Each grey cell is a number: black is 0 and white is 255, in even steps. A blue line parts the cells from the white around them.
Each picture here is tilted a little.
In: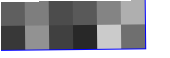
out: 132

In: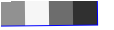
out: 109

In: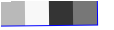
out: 52

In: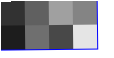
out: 160

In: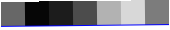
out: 216

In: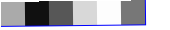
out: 253

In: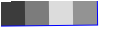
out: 220

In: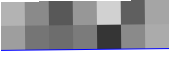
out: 95
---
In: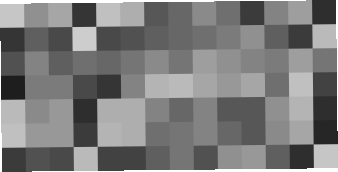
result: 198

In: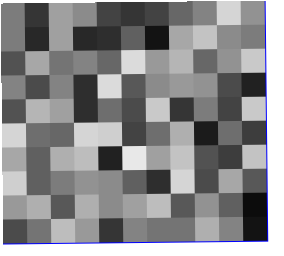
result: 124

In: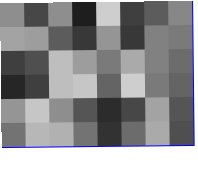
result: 142

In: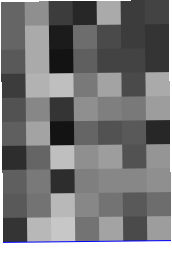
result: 101

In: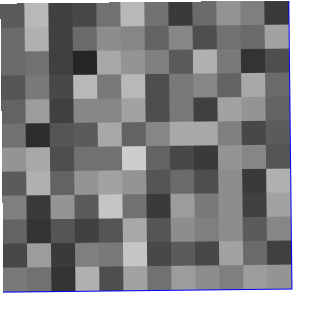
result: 91
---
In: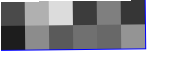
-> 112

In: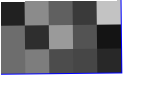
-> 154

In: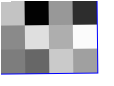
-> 223

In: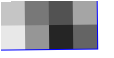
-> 150

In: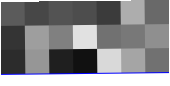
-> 113

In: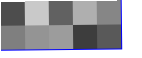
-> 156

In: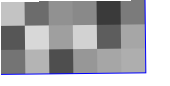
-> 210

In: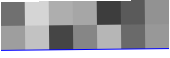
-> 182

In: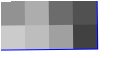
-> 189
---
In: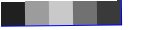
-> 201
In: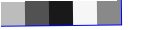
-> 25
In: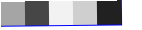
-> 242
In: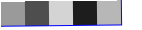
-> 212
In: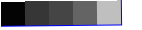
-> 69
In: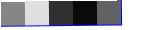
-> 48
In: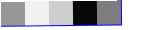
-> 206
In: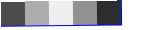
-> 239
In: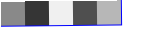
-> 240
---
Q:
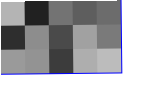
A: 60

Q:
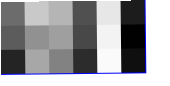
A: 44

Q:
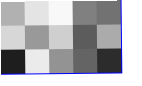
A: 147

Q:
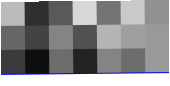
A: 132

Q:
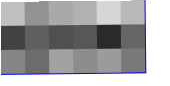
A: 141

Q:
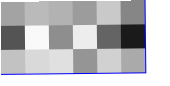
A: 149

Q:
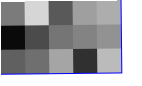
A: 165

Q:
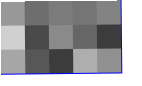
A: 60

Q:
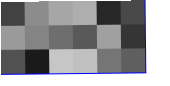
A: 192

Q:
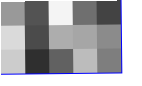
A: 97
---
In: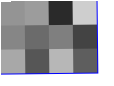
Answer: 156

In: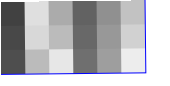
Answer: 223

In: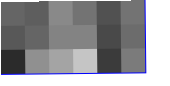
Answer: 94

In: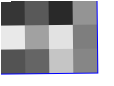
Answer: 89

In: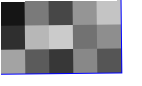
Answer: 122

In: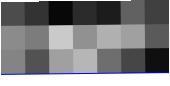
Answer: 51

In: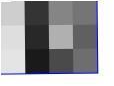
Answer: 52

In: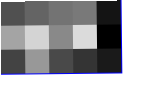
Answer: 100

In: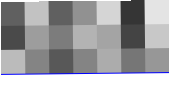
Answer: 194
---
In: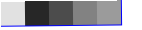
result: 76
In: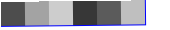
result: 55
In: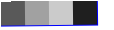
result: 161
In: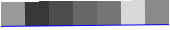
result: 117
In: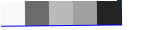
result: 186
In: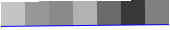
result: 107
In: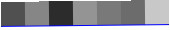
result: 121
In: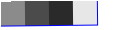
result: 75
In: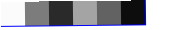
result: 164
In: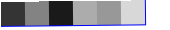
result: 172
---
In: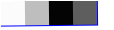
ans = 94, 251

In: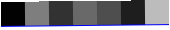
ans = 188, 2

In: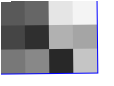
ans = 244, 120

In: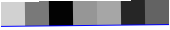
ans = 99, 209

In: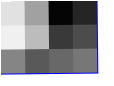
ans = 37, 133

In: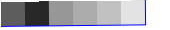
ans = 227, 93

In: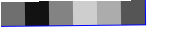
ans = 85, 111
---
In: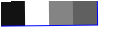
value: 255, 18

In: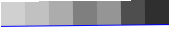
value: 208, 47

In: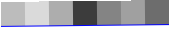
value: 218, 60

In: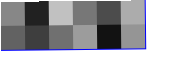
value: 193, 18

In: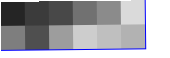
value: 218, 37

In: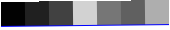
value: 210, 2

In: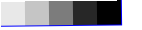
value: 232, 1

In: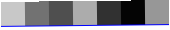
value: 200, 4

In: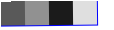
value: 223, 27

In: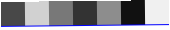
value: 240, 17
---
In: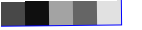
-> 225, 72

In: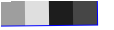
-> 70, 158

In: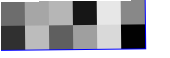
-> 136, 48

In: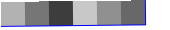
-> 104, 178

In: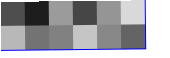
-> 217, 184

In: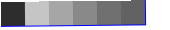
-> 98, 45

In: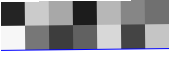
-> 112, 247

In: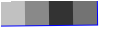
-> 115, 193

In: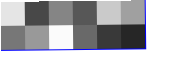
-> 160, 119
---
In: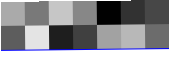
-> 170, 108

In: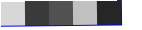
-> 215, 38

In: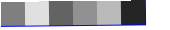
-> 127, 37

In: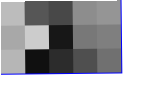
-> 188, 112

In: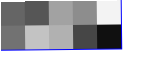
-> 101, 16

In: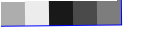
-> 173, 125

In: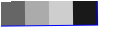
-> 102, 25

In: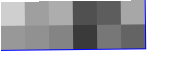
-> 207, 100
